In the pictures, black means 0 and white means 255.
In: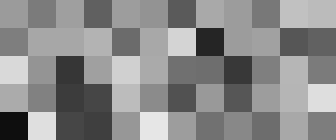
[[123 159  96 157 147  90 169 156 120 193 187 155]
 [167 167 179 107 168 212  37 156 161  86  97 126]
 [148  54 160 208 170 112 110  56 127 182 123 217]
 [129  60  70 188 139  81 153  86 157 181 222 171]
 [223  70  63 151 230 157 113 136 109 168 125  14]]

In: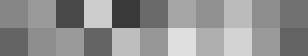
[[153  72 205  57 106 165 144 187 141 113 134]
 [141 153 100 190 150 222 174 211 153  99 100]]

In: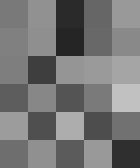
[[145  42 102 153 121]
 [143  37 104 137 128]
 [ 62 149 154 165 126]
 [135  84 122 193  93]
 [ 79 173  77 113 156]
 [144  91 153  47 110]]

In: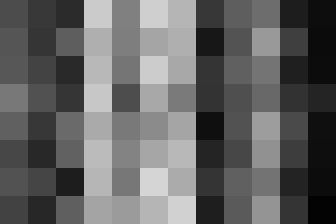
[[ 56  43 203 128 207 181  55  94 109  29  13  76]
 [ 53  94 175 126 165 175  23  83 153  63  11  85]
 [ 67  41 184 117 204 168  52  96 116  31  12  87]
 [ 81  53 199  77 168 122  51  79 104  50  36 120]
 [ 55 106 170 121 139 165  15  82 157  74  15  96]
 [ 40  97 187 131 166 184  36  71 145  61  14  71]
 [ 69  29 182 119 213 171  52  96 115  35  12  82]
 [ 39  95 164 155 181 209  30  90 148  52   3  66]]

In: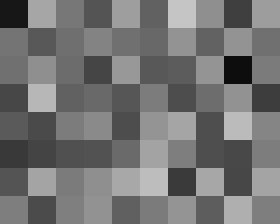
[[166 119  84 158  97 197 143  63 157  23]
 [ 88 111 131 112 104 147  98 147 112 116]
 [143 108  69 152  88  92 148  13 123 112]
 [183  97 105  86 124  77 109 146  61  71]
 [ 74 124 138  77 148 165  78 187 133  90]
 [ 68  80  82 106 163 126  78  72 125  57]
 [164 123 143 168 189  58 167  71 164  84]
 [ 75 127 146  96 123 148  93 175 126 126]]

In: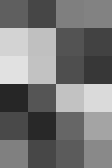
[[ 70 127 130  95]
 [192  83  66 211]
 [194  78  55 225]
 [ 85 194 218  38]
 [ 40 102 164  73]
 [ 71  91 137 128]]

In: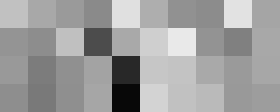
[[168 154 138 224 174 145 140 226 165 193]
 [141 192  76 169 207 233 147 128 168 148]
 [124 144 163  40 198 195 169 154 167 153]
 [121 143 166   8 211 193 186 153 157 142]]

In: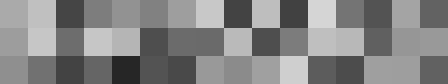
[[192  69 125 146 129 158 200  67 190  65 213 116  83 164  98 170]
 [198 109 198 181  78 107 106 186  78 124 191 184  96 150 153 157]
 [113  67 101  38  83  73 153 139 160 207  92  76 159 158  97 143]]

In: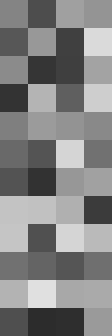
[[ 77 160 148 132]
 [152  64 218  87]
 [ 53  63 163 139]
 [180  95 206  51]
 [155 147 137 127]
 [ 84 213 113 105]
 [ 50 151 161  83]
 [193 176  59 195]
 [ 80 213 186 197]
 [100  85 111 113]
 [224 168 170 179]
 [ 44  46 154  79]]
